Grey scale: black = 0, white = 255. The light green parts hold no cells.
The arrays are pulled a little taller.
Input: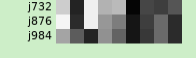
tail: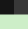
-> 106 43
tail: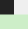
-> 178 186 5 70 62 85
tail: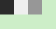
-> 125 21 62 106 43
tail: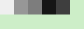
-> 106 43

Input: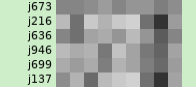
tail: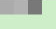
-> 194 163 120 100 163
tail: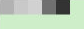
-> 156

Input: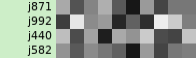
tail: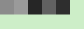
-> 237 203 126
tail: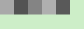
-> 23 154 68 119 119
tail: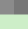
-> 97 23 154 68 119 126
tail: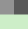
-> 139 119 97 23 154 68 119 126
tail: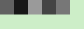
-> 126
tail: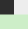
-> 203 126

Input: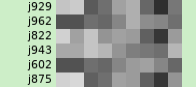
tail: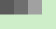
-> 175 103 47 119
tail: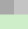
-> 182 148 126 119 111 182

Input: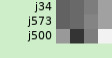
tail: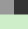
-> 125 242
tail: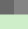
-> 161
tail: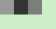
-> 242
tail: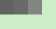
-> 161
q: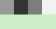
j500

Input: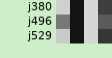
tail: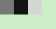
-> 90
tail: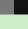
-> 214 90
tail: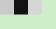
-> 54
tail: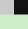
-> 214 54
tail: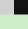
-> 214 62

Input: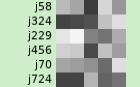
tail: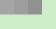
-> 107 222
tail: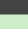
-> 180 100 115

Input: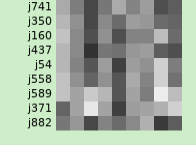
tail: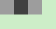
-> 145 208 125
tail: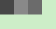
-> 157 151 107 100
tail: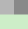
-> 50 119 113 151 157 93 79

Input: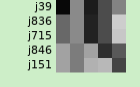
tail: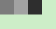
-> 89
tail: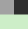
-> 89
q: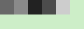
j836

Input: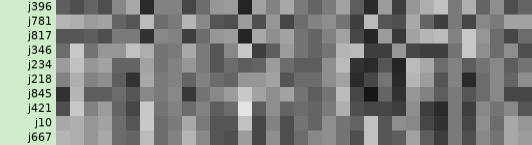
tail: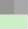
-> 108 100 187 108 130 181 136 85 78 156 70 142 78 108 136 142 116 78 193
 85 93 162 93 62 122 78 136 116 168 156
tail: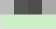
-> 100 62 122 70 136 122 162 162
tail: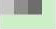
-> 142 78
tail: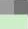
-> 100 116 181 187 62 62 150 70 62 62 116 200 142 108 142 78
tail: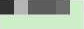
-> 85 136 122 136 56 116 136 156 200 162 142 162 116 93 116 187 70 21 100
 50 150 130 93 122 85 108 136 70 70
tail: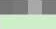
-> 85 136 200 62 93 156 116 100 116 181 187 62 62 150 70 62 62 116 200 142
 108 142 78

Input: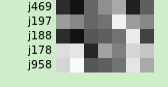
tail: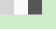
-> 95 114 229 169
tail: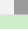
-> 135
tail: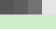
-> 169

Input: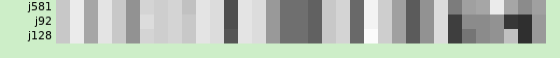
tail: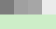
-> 166 139 160
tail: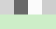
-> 160 91 146 220 62 117 139 146 193 47 153
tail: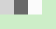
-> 206 160 91 146 220 62 117 139 146 193 47 153
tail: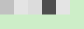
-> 220 153 111 111 97 200 212 105 243 206 160 91 146 220 124 160 166 235
 166 139 160

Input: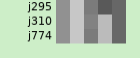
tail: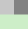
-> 187 103
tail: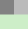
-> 103

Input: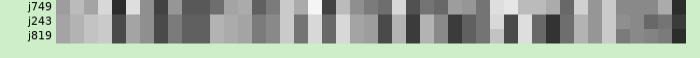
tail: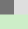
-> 230 187 187 171 104 209 150 202 137 137 137 171 44
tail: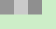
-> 137 104 116 59
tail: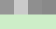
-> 104 116 59
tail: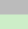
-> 171 104 209 150 202 137 137 137 171 44

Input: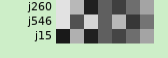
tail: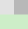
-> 32 95 63 110 164
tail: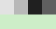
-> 63 110 164
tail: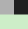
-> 95 69 110 164
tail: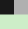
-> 32 95 69 110 164
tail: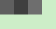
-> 164
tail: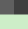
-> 110 164

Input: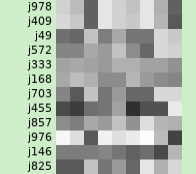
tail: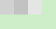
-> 176 97
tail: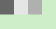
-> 216
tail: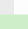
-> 188 67
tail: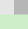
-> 89
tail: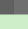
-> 74 182
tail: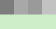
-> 146 222 182 176

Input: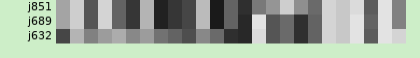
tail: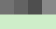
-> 106 47 40 219 85 106 47 99 212 200 227 92 227 212
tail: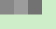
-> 99 78 136 106 47 40 219 85 106 47 99 212 200 227 92 227 212
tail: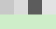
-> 129
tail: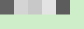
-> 227 212
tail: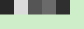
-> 99 212 200 227 92 227 212
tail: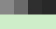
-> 219 85 106 47 99 212 200 227 92 227 212
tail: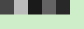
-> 227 85 106 47 99 212 200 227 99 227 129

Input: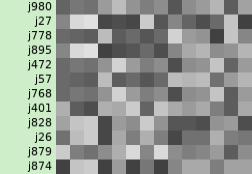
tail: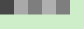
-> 71 113 113 175 126 119
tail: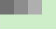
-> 217 134 217 141 126 134 155 93 141
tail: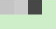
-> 155 141 203 147 86 86 78 147 155 78
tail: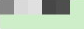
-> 71 203 86 134 100 78 106 196 65
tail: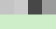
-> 141 203 147 86 86 78 147 155 78

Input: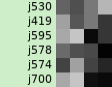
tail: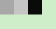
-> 54
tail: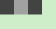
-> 38
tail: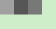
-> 54
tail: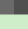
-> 73 3
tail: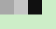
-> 10
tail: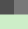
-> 182
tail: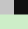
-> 10

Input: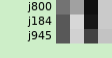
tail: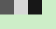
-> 202
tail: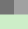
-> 15 202
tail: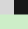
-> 202
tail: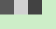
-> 195
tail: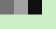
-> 202
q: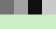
j800

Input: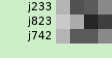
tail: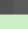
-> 137
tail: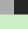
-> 62
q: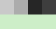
j823
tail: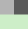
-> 90 137
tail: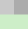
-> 38 62

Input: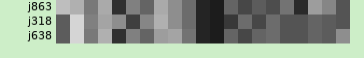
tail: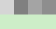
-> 63 134 176 142 108 36 28 56 108 71 108 84 84 100 92 84
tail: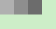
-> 36 28 56 108 71 108 84 84 100 92 84
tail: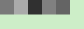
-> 170 142 108 36 28 100 71 92 77 115 42 157 134 84
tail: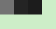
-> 100 71 100 108 84 84 100 92 142
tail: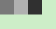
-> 128 100 157 164 115 36 28 100 71 100 108 84 84 100 92 142
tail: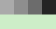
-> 28 100 71 92 77 115 42 157 134 84
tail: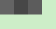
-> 77 115 42 157 134 84

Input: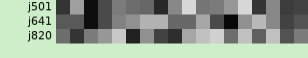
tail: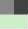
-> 82
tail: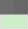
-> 40 136 215 117 123 151 215 53 136 60 66
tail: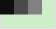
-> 144 178 178 103 103 166 74 8 144 185 136 66 82

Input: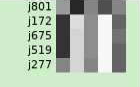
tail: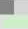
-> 133 247 101
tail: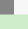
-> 101
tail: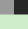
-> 133 79 133
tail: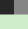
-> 79 133
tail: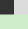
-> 141 247 101

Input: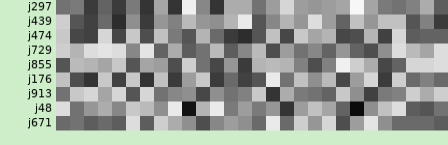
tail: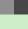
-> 143 114 129 200 52 172 122 114 99 200 143 65 122 129 206 172 206
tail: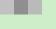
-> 71 157 214 59 206 106 129 106

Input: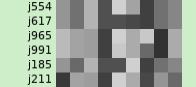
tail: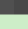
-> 64 113 134
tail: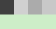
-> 50 171
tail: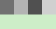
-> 163 64 113 134
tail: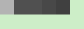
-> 113 134
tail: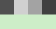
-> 113 134
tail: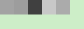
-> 105 50 171
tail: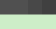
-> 113 134

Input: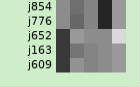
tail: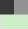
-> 132 140 153
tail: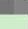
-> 140 153
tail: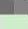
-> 37 153
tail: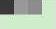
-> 140 218
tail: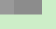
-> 218
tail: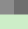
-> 132 37 153
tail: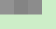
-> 153

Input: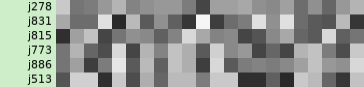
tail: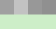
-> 216
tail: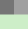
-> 62 124 230 90 186 96 194 174 62 216 90 124 131 124 137 160 194 152 144
 216
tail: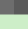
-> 84 186 54
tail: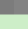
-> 124 137 160 194 152 144 216

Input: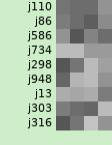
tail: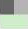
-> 187 147
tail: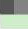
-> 109
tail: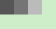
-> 160
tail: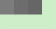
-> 187
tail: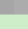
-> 124
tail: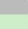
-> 154 154
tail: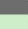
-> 147

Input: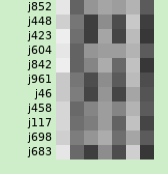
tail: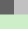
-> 69
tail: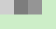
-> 172 111 165 91
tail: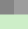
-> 133 179 91

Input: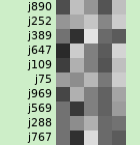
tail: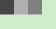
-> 98 164
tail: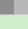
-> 120 204
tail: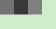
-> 98 156
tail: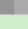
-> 197 134 204
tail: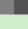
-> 191
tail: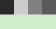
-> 212
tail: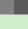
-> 212

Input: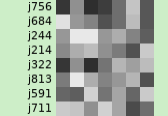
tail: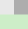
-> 131 151 181 81
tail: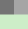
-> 102 202
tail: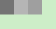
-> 188

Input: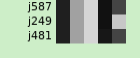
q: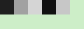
j249

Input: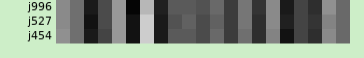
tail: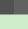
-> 75 97 60 118 46 138 32 68 52 131 105
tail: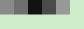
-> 18 205 26 82 97 75 97 60 118 46 138 32 68 52 131 105
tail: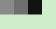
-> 75 152 18 205 26 82 97 75 97 60 118 46 138 32 68 52 131 105
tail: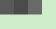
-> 60 111 46 131 18 68 46 138 105
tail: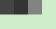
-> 105
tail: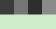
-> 32 68 52 131 105
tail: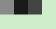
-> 46 144 105

